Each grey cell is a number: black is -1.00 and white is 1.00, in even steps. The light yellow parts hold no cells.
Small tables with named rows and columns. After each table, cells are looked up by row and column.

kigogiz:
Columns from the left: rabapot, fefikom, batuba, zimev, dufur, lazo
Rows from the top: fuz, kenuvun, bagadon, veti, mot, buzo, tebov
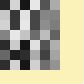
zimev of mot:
0.76
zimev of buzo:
0.35
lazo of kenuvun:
0.03
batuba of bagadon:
0.81
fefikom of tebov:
0.65
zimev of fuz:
0.81
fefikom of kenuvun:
-0.56
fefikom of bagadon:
-0.55

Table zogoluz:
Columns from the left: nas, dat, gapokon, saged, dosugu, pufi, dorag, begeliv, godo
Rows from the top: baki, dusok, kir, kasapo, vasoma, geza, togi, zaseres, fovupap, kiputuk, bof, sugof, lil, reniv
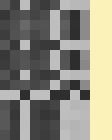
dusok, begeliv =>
-0.65
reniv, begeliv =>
0.43
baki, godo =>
0.44
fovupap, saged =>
-0.45
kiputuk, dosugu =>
0.50
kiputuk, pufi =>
-0.65
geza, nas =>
-0.56

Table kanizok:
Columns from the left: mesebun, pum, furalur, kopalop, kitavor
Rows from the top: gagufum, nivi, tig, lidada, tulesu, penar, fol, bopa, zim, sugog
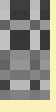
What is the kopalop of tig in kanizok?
-0.23
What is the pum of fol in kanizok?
0.17
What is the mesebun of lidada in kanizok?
0.52
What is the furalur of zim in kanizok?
0.44
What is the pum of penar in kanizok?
0.10
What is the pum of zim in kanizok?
0.44
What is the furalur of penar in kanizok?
0.10
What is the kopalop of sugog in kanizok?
-0.06
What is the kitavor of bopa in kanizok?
-0.08
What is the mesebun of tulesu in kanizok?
0.51
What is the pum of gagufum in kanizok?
-0.51
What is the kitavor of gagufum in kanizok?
-0.51
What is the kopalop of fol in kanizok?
-0.22
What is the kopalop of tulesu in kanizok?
0.51
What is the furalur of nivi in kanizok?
-0.56
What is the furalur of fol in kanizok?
0.18
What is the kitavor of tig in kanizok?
0.19
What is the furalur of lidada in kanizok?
-0.57
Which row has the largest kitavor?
zim

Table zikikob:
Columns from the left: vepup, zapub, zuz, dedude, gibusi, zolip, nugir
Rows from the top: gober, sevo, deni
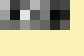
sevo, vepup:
0.24
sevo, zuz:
0.78
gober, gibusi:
0.00
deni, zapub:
-0.17
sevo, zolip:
-0.93
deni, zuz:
0.18
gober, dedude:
0.42
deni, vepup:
-0.10
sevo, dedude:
-0.34
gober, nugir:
-0.44
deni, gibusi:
-0.21
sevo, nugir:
-0.76
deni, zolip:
-0.70
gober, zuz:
-0.17
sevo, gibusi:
-0.04
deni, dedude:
-0.08

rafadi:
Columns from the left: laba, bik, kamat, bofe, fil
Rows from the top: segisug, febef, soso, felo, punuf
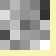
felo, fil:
0.07
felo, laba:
-0.40
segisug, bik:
0.44
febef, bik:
0.32
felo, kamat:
0.25
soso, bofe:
0.01
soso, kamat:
-0.19
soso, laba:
0.28
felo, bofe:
0.20
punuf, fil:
0.99
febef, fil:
-0.61
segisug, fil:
-0.54
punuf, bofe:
0.61
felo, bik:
0.64
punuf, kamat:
0.17
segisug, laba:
0.16
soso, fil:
0.56
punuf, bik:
0.01
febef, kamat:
0.15

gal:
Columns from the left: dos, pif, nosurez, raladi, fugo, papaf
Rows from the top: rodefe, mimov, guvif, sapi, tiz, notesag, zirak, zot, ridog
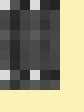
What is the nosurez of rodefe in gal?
-0.72
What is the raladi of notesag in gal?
-0.41
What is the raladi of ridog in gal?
-0.31
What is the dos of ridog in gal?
-0.32
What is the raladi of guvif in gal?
-0.41
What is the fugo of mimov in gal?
-0.54
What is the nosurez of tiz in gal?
-0.45
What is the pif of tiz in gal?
-0.67
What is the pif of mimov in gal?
-0.66
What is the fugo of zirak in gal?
-0.49
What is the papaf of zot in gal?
-0.70
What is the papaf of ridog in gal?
-0.37
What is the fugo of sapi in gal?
-0.47
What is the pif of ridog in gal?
-0.59
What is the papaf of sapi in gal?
-0.44
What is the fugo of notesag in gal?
-0.52
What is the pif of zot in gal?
-0.37
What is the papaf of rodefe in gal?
-0.72
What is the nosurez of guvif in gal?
-0.49
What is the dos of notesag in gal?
-0.40

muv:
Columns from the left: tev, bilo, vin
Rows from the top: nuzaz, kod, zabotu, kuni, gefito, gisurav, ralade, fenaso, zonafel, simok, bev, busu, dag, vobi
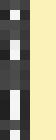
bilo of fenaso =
-0.41
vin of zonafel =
-0.53
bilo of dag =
-0.38
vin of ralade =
-0.52
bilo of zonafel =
-0.39
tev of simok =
-0.71
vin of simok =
-0.66
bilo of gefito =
0.86
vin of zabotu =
-0.52
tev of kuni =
-0.51
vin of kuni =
-0.56
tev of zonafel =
-0.46
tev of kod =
-0.72

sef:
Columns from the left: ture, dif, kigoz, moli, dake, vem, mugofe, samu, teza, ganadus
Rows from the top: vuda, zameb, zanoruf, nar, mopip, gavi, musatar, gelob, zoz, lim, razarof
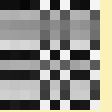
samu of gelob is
-0.81
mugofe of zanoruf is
-0.09
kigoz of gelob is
-0.83
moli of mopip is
0.64
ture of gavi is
-0.88
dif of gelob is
-0.82
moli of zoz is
0.54
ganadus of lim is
-0.58
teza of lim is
0.60
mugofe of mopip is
-0.61
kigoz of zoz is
0.55
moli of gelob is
-0.75
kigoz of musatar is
0.38
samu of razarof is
-0.85
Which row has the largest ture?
mopip

